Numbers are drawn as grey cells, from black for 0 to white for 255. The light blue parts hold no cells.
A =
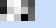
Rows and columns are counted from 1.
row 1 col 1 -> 52
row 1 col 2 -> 237
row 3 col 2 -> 253
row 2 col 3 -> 236
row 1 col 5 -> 76

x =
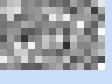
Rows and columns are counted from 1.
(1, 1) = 151
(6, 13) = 157
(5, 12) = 174
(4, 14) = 97
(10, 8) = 154
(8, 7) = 119
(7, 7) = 192
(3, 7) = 121
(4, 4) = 169
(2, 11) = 80
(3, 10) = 238
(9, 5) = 142
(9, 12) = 118
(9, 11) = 83
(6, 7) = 197
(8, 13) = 114
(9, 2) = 183
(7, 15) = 165
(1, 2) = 189
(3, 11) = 150
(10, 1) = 131
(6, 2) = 158
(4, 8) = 144
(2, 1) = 197
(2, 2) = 212
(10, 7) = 131
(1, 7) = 144
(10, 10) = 100
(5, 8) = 104
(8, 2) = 137
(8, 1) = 156
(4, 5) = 158
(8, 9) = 97
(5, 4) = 97
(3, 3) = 102
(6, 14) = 104
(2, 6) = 150

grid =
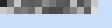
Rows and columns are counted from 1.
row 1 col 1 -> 36
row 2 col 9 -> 74
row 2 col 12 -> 173
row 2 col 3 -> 116
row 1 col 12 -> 83
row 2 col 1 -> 203
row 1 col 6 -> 97
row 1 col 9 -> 93

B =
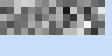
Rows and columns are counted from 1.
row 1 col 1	154
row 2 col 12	122
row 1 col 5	203
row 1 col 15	93
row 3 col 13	80
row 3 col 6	86
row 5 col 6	161
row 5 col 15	152
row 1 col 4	208
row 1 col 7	132
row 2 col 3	195
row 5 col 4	153
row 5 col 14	51
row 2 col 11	195
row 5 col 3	109
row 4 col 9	150
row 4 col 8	92
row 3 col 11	52
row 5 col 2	168
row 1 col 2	154
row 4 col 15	98
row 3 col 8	154

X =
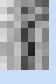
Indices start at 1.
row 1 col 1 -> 223
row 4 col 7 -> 168
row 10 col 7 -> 131
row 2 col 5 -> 125
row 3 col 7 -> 92
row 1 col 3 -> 163
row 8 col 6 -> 176
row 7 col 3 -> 189
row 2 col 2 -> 160
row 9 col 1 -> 206
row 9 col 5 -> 119
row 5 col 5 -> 125
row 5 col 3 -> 160
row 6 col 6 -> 187
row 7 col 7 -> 147
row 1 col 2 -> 211
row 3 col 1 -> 229
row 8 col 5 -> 33
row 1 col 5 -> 153
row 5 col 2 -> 180
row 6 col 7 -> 128
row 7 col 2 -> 160

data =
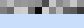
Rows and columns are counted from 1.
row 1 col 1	160
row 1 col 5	147
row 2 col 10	97
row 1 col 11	198
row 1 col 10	159
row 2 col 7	207
